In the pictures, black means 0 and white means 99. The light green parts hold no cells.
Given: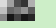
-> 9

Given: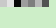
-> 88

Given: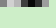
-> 81

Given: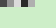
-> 58

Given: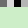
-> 85

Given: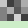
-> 29

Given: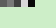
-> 47
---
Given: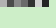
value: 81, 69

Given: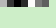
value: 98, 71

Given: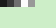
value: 98, 59

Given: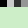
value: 79, 58

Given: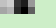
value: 80, 75

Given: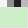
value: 95, 72

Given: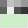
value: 92, 75

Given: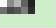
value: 97, 70

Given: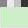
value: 91, 75

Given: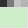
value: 76, 70
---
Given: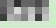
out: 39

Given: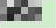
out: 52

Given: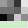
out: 60

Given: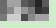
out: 41

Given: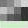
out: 47

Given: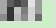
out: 65
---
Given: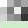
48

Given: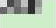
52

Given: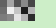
76

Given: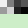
82

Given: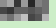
33

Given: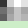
60

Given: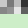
57
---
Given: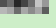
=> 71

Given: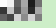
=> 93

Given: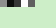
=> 55

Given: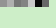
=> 68

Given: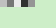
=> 74

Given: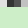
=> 75

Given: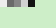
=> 81

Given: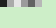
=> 71

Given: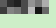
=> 67
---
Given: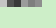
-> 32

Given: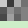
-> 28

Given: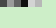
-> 27

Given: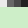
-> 28

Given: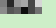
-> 16

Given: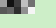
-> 18

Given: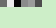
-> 30

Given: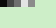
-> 27
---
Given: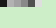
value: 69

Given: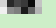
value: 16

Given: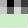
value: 1

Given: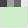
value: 62

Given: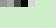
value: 65

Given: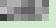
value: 68

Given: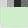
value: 66
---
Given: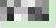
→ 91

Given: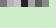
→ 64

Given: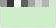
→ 64

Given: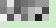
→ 49

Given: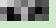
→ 64

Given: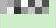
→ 31
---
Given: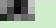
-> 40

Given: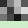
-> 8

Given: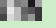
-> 58

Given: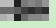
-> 52

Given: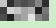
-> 52

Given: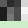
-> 29
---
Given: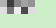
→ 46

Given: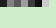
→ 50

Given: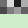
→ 49

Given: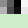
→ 28

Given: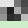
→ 17

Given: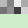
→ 56

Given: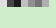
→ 27
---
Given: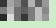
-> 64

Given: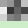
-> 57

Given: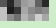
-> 16

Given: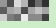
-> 30

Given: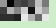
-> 1

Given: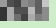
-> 31

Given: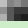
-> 51

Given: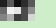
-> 35
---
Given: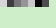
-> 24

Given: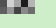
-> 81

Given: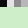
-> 88

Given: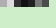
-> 85

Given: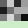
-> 78

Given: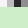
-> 73

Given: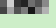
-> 80

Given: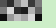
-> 17

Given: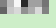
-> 73

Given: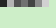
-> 70
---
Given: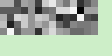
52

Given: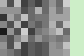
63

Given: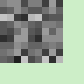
71

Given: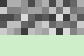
63

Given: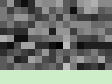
41
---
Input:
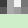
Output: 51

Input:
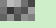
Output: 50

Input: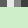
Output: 24

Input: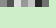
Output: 44

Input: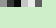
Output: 37

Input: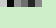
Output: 53

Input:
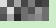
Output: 43

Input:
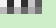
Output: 46

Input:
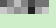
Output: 78
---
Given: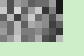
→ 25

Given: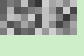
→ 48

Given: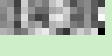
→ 85

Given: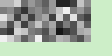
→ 31

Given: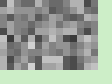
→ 69

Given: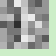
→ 52

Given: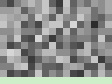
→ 72
